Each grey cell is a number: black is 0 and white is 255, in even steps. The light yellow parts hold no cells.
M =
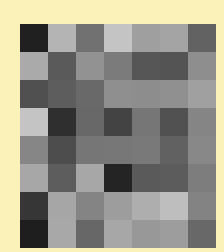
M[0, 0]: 32
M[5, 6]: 125
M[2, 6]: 160
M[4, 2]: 118
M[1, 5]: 84
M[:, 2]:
[113, 146, 105, 104, 118, 167, 132, 103]
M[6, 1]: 166
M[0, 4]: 159
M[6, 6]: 131
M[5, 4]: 90
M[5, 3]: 36
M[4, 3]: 119
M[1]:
[170, 90, 146, 123, 86, 84, 142]
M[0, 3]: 196
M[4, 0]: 134
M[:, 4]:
[159, 86, 141, 118, 121, 90, 174, 152]
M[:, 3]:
[196, 123, 143, 67, 119, 36, 157, 167]

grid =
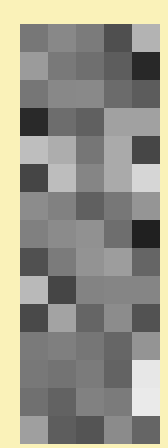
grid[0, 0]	119
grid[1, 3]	93
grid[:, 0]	[119, 155, 118, 41, 190, 69, 140, 128, 80, 185, 73, 122, 120, 112, 159]
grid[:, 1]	[136, 121, 136, 109, 173, 189, 129, 139, 123, 69, 163, 127, 115, 98, 93]
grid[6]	[140, 129, 96, 119, 149]
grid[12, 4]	231
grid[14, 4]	101
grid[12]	[120, 115, 123, 99, 231]
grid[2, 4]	92
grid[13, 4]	234
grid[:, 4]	[179, 40, 92, 161, 70, 214, 149, 32, 101, 133, 82, 148, 231, 234, 101]
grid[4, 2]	118
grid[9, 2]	131
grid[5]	[69, 189, 133, 170, 214]
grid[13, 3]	123

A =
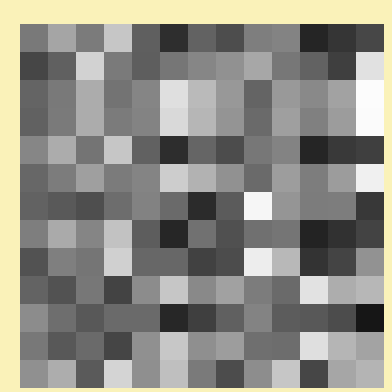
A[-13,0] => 121
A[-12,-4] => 119
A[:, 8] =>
[126, 167, 100, 106, 119, 106, 246, 112, 237, 124, 131, 111, 141]
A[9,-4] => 106
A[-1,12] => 180
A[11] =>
[120, 88, 106, 69, 144, 199, 143, 157, 111, 109, 223, 181, 163]
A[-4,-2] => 173
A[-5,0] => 82
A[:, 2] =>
[123, 210, 172, 172, 116, 159, 78, 133, 117, 119, 88, 106, 90]
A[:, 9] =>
[131, 119, 153, 159, 131, 157, 149, 117, 184, 106, 92, 109, 198]
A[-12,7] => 145
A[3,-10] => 123
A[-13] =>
[121, 165, 123, 198, 95, 46, 98, 77, 126, 131, 37, 53, 71]
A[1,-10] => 122
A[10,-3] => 88
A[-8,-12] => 124
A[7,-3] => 35
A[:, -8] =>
[46, 118, 223, 217, 45, 205, 106, 38, 103, 198, 39, 199, 191]
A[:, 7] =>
[77, 145, 152, 148, 76, 145, 91, 80, 76, 161, 96, 157, 76]
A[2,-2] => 162
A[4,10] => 37
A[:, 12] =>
[71, 225, 252, 251, 63, 240, 56, 67, 146, 183, 22, 163, 180]
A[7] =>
[126, 170, 133, 194, 93, 38, 113, 80, 112, 117, 35, 49, 67]
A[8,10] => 51
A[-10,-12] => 122
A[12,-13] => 144
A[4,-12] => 172
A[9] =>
[99, 82, 119, 67, 140, 198, 137, 161, 124, 106, 226, 173, 183]

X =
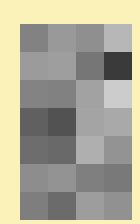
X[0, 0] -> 130
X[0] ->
[130, 153, 143, 183]
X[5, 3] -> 121
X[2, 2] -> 162
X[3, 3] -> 169
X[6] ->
[126, 107, 157, 145]
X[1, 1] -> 158
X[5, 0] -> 141

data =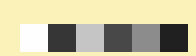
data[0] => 254
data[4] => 140

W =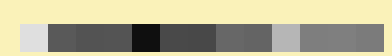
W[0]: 223
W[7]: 103
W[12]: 123
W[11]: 127

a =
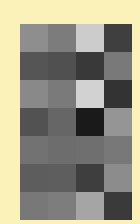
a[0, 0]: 142
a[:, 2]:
[204, 57, 210, 26, 111, 62, 165]
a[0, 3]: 63
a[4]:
[114, 109, 111, 120]
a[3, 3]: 149
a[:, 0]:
[142, 85, 137, 82, 114, 93, 120]
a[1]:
[85, 80, 57, 121]

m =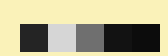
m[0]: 36
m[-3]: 111
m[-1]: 12

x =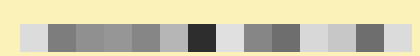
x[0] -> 220
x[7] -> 224
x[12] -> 110
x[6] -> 45
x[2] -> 144

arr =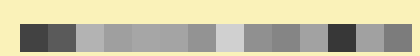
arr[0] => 66
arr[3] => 159
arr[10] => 162
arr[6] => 147

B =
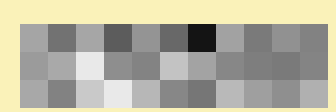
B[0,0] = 165
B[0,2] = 166
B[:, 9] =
[145, 122, 143]
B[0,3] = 92
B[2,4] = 183
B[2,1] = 130
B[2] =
[168, 130, 201, 233, 183, 135, 118, 185, 159, 143, 176]
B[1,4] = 131
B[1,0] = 155
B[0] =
[165, 114, 166, 92, 148, 104, 20, 162, 122, 145, 130]
